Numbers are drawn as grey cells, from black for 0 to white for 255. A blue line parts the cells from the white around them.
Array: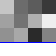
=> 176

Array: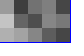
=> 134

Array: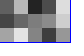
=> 139

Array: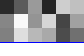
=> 69

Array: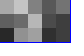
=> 75

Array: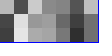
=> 63

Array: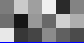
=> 209
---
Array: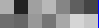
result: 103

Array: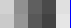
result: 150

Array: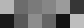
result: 89

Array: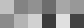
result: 180

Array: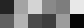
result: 179

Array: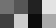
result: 205

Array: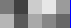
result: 90

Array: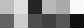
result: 204

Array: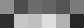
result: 199
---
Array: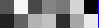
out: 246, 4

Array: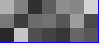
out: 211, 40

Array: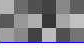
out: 193, 54

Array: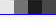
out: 231, 29

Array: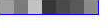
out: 194, 54

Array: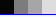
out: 221, 5

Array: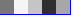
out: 245, 47

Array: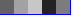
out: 199, 35

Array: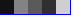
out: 207, 18
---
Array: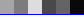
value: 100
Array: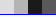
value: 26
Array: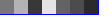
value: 76
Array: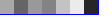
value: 235
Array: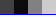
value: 129
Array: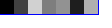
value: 30
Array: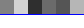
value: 85
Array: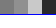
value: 201
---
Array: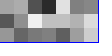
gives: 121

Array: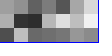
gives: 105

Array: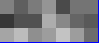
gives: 143

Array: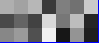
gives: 80

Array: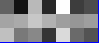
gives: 136

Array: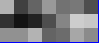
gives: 179
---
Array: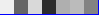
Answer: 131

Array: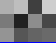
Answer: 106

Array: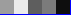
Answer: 14

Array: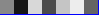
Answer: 100

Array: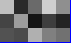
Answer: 113

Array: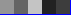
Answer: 61

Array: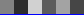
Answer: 70
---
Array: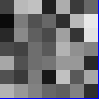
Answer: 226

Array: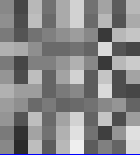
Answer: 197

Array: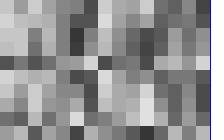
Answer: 143

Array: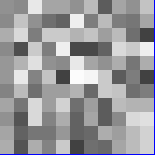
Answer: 65

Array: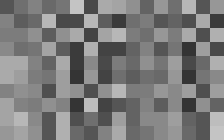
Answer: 176

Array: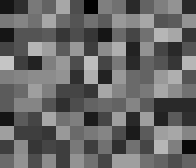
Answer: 54

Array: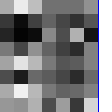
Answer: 20

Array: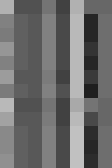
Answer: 110
